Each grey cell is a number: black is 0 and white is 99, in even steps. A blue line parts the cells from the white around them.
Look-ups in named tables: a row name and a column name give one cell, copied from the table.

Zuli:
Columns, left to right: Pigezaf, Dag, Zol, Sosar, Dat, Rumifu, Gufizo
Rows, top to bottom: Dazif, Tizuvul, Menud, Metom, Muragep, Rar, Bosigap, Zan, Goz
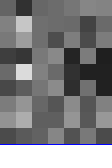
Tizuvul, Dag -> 77
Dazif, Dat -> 46
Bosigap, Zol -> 40
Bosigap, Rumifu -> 33
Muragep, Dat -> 19
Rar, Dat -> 18
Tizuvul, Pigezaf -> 50
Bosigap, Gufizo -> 50
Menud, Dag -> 61
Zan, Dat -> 58
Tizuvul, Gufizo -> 41
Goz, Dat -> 32
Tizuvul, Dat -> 41
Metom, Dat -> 14
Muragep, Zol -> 50
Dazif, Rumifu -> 52
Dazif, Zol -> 40
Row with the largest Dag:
Muragep

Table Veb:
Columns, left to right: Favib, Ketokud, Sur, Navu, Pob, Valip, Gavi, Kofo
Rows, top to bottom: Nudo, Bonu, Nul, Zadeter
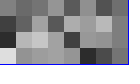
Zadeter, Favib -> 86
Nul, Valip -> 59
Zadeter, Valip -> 17
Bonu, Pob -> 67
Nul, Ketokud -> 71
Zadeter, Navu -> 63
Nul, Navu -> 63
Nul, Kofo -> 49
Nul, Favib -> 17
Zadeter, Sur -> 61
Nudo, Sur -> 45
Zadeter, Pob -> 58
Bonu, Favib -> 25
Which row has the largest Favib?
Zadeter

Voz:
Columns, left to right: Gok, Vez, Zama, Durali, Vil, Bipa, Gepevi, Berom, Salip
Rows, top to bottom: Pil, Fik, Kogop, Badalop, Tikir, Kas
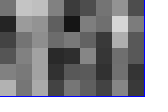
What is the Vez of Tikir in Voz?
47
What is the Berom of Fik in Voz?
83
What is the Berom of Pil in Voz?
57
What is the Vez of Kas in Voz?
46
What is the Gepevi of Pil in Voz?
45
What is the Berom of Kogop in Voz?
68
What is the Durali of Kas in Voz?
26
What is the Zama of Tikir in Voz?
63
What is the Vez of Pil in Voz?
76
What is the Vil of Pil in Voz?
23
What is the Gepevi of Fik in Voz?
43
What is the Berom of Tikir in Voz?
44
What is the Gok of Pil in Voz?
45
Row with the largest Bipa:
Badalop

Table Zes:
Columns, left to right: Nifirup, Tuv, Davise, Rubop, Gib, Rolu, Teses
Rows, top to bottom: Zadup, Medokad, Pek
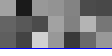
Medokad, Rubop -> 63
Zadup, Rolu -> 29
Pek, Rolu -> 41
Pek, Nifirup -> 37
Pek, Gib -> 22
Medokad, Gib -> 50
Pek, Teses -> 59
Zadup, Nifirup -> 63
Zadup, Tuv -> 10
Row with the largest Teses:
Pek

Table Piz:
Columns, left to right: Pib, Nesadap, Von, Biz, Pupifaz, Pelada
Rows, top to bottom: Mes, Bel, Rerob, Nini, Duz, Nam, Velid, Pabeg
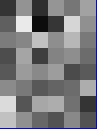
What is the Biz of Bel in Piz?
21
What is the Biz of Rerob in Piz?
55
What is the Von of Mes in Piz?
18
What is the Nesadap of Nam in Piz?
47
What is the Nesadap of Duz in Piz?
60
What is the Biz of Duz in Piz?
61
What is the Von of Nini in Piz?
24
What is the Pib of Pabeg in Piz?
75
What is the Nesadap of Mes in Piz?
57
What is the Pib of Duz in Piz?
34
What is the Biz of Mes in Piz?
58
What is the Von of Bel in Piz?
5
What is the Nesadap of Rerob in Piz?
52
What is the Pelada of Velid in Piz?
20
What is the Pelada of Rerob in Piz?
47
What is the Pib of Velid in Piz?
85
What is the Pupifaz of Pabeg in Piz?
53
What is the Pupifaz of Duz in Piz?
29
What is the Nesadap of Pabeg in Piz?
56
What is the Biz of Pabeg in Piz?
32
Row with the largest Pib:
Velid

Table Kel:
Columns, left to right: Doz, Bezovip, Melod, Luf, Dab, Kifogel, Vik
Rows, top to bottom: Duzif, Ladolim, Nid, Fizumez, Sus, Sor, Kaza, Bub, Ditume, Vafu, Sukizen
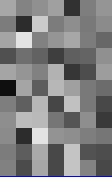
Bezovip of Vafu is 36
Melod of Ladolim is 79
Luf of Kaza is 27
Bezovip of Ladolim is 17
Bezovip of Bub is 73
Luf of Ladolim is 48
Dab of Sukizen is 76
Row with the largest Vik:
Sus

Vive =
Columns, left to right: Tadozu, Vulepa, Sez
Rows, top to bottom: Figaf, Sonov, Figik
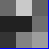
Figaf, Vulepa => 78
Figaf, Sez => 38
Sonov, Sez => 43
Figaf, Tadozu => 41
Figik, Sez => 61
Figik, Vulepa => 51
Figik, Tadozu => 20
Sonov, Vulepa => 13
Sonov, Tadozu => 13

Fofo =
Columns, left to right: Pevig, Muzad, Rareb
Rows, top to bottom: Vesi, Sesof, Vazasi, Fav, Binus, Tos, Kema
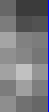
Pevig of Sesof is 48
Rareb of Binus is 58
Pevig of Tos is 48
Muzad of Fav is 52
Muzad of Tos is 62
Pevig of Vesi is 40
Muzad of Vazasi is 50
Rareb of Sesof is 32
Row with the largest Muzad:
Binus

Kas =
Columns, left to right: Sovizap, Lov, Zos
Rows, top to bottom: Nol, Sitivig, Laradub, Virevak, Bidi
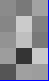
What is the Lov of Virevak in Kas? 20
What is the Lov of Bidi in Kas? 62
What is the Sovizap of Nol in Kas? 54
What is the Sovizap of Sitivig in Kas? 52
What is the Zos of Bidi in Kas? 61
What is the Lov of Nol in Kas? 47
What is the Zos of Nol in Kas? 63
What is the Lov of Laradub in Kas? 74
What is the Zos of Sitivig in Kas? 50
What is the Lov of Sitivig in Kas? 79
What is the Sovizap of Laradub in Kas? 57
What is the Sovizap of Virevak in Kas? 61
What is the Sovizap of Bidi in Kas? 33

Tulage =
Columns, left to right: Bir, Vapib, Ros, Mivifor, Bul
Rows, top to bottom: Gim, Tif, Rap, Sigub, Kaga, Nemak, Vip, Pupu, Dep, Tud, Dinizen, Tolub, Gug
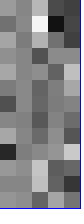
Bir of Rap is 64
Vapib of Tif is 53
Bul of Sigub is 54
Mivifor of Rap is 44
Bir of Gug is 58
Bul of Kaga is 74
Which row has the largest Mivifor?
Gug

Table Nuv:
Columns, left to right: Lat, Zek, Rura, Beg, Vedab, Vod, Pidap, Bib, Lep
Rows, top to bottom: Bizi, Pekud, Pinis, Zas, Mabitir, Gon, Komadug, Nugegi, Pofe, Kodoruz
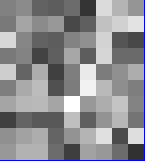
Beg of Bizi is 36
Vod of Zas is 36
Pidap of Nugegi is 57
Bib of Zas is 41
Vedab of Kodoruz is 24
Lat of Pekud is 47
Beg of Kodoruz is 42
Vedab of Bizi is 42
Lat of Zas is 47
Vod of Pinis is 56
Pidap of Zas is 83
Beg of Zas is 37

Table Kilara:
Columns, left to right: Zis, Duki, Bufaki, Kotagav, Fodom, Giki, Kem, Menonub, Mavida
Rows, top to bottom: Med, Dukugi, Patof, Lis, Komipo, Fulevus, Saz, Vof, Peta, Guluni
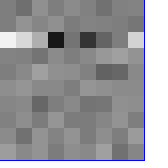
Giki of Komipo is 50
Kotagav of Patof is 9
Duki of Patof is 84
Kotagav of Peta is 51
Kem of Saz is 46
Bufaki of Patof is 68
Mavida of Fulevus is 54
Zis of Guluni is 61

